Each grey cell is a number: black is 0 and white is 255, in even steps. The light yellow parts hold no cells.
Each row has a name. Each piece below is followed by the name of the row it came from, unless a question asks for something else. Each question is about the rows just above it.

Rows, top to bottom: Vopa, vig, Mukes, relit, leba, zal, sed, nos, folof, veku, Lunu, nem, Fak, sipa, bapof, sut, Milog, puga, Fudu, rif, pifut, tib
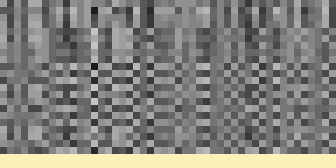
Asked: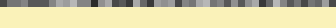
nem
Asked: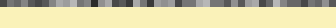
tib
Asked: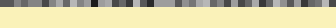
vig
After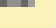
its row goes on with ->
|  88 | 117 | 117 | 169 |  72 |
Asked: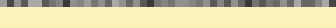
rif
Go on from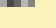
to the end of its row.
| 103 | 103 |  72 | 117 | 103 | 144 |  88 |
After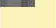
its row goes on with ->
| 117 | 157 | 103 | 103 | 144 | 144 | 132 | 117 | 103 | 117 | 117 | 103 | 132 | 132 | 103 | 144 | 132 |  88 | 103 | 117 | 132 | 103 | 132 | 103 | 103 | 117 | 103 | 117 | 132 | 144 | 103 | 132 | 144 | 103 |  88 | 117 |

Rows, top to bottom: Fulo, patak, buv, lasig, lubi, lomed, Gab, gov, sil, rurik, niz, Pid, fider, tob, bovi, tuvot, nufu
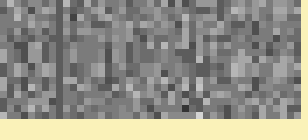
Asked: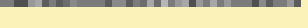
Gab
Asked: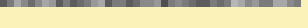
niz
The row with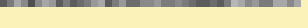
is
rurik

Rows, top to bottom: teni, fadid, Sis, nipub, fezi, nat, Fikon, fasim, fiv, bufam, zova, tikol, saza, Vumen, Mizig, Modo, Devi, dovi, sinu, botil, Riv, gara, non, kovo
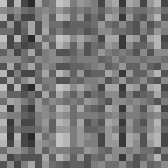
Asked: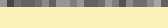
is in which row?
sinu
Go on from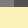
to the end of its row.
| 110 |  98 | 125 | 125 | 138 |  83 | 110 | 151 |  98 | 110 | 138 |  98 |  83 | 138 |
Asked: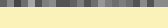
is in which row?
fasim

